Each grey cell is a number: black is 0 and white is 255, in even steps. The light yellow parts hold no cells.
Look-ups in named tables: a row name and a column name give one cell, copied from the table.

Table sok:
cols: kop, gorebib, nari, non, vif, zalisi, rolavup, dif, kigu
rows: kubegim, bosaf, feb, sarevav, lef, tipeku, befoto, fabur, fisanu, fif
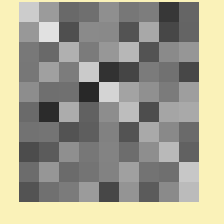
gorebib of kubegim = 155
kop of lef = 141
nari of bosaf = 79
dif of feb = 138
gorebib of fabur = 91
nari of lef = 112
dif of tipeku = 165
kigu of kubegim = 101
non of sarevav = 202
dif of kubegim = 55
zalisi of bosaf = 83
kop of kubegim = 204

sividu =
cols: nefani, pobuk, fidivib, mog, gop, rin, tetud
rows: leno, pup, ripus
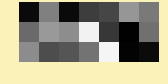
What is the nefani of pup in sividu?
106
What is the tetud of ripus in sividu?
11
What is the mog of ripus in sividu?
115
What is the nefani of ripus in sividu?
140
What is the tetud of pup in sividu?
112
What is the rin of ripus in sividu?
3
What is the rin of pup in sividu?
1
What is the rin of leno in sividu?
150
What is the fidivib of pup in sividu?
141
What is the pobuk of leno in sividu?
128
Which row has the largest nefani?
ripus

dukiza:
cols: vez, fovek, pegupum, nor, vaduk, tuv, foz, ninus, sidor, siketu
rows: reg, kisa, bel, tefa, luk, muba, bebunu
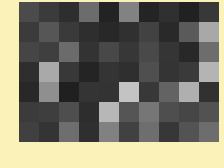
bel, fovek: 63
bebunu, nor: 47
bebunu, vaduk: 129
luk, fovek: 143
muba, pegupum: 78
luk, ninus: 99
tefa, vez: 46
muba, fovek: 62
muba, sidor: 70
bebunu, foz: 110
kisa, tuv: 48
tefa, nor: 36
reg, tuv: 130

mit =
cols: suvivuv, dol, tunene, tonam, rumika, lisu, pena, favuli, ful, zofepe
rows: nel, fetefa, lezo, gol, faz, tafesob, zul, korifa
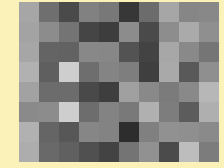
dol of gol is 95
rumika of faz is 62
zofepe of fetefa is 143
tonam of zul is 134
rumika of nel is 120
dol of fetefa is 140
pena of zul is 128
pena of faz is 137
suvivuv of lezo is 166
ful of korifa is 189
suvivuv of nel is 166
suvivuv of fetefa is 163
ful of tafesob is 92
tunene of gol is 206
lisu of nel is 55
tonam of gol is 110
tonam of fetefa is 69
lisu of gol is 126

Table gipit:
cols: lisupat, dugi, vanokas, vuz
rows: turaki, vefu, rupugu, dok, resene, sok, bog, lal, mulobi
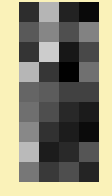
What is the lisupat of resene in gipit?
101
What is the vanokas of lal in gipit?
41
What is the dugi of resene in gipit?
92
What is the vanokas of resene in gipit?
65
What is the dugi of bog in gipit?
49
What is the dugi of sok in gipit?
78
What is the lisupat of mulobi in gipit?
119
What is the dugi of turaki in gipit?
181
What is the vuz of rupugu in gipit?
72
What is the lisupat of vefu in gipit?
89
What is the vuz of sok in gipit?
27
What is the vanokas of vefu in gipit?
79
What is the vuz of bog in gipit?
11

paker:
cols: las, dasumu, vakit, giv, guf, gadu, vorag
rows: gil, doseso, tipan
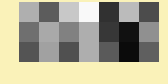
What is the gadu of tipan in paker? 11
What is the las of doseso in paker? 111
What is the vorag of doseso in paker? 144
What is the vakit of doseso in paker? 129
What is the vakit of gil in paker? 200
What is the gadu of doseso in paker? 17
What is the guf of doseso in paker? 55
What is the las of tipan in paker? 84
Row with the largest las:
gil

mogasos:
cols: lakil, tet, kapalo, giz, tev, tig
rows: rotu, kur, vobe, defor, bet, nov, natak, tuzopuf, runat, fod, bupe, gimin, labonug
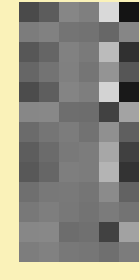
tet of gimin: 136
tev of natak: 144
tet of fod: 120
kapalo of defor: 128
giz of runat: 124
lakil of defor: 102
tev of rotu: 217

